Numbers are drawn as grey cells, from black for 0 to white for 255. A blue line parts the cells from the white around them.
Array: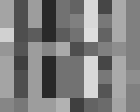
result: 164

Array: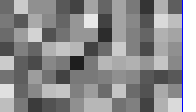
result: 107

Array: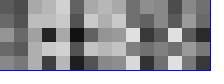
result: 90

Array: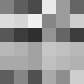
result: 128

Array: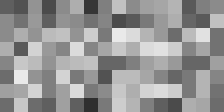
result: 95

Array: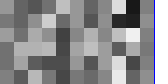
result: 151

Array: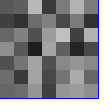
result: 88

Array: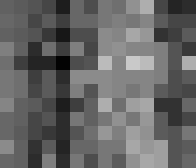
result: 97

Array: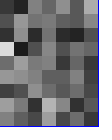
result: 56
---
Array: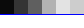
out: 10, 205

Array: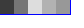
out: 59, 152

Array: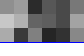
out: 143, 136

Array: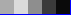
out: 171, 10

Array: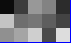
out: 11, 221

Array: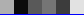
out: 175, 226

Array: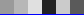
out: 154, 90

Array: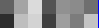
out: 98, 196

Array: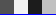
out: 82, 192

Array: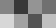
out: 132, 192
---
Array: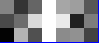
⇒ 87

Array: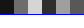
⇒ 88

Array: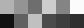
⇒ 251

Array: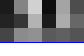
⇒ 77

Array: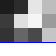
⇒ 189

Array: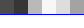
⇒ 163

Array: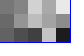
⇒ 233

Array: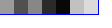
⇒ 219
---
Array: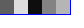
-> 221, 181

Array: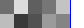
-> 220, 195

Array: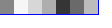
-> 246, 215

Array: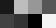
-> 244, 189

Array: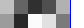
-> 251, 225

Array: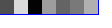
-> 218, 176

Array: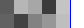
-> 196, 190
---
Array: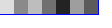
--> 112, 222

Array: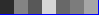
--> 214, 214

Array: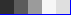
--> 155, 246

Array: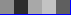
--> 168, 195

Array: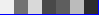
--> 73, 240

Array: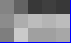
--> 188, 202

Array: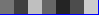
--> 102, 204

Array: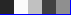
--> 193, 251

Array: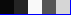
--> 249, 249

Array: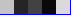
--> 66, 218
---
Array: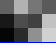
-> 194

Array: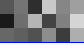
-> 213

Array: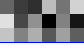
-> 22

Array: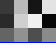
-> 8

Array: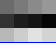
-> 7

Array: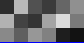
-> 122

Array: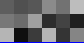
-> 31

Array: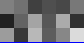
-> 48

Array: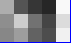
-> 220

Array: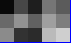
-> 125
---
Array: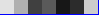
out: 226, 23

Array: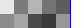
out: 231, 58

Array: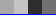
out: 196, 45

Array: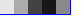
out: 230, 23

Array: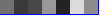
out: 218, 36

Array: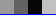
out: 193, 6
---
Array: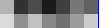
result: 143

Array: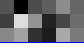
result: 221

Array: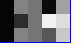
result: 45

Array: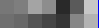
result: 104

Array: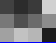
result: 79

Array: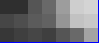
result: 78
